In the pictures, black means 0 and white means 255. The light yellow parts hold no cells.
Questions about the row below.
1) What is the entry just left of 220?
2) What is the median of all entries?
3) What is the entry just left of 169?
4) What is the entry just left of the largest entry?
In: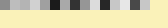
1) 150
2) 169
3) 27
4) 199

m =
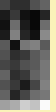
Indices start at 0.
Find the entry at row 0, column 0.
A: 69
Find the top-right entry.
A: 99
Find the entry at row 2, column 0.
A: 17
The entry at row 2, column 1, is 109
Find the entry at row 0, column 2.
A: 46
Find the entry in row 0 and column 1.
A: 46
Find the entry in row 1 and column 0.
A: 27
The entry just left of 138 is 17
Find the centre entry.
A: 57
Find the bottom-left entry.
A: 160
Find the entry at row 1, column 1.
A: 57
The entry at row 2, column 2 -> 27
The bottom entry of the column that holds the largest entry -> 250
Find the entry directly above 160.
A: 99

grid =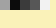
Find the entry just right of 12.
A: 59
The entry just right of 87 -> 242
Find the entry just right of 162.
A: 12

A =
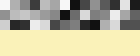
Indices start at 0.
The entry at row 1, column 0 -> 145
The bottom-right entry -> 81
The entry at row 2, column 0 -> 207
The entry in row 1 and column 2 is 198
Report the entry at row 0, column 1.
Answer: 176
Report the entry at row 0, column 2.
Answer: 136
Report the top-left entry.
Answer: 247
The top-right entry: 27

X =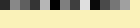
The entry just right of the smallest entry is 127
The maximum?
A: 223

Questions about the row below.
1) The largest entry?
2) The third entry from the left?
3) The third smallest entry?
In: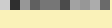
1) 205
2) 151
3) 96

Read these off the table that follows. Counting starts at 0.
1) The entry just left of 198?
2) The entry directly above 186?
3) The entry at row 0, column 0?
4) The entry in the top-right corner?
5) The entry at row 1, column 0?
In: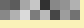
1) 167
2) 49
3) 104
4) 177
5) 136

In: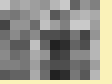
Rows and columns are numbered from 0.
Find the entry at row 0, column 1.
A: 158
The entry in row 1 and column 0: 128
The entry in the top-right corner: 128
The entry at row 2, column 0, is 68
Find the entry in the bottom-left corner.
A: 88
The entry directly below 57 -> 78
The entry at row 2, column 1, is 148
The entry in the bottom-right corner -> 182
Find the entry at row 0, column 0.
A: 201
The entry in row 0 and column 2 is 170

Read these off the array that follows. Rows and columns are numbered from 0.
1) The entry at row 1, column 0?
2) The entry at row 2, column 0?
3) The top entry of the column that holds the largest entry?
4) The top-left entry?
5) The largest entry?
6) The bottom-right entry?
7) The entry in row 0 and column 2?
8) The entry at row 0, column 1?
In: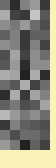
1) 172
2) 141
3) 153
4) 108
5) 196
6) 66
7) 129
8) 45

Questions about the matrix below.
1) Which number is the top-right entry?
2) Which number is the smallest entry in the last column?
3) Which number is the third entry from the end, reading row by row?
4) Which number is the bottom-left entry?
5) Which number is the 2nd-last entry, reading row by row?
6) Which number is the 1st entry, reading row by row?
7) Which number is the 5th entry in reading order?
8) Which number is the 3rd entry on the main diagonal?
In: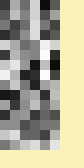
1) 89
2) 13
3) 219
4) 119
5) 151
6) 56
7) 13
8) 109

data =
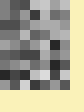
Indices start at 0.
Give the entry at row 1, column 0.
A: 128
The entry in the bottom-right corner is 87
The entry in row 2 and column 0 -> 78
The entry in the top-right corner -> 191
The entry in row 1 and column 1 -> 98
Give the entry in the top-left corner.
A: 128
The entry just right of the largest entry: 69
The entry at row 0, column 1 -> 87
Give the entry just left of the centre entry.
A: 109
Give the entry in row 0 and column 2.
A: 78
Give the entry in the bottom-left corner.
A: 151
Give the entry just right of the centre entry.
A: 191
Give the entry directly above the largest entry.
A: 139
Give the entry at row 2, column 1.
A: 78
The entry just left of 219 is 191
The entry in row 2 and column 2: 118

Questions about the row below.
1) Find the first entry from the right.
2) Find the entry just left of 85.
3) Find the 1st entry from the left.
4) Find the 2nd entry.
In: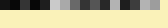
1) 157
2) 52
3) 19
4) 7
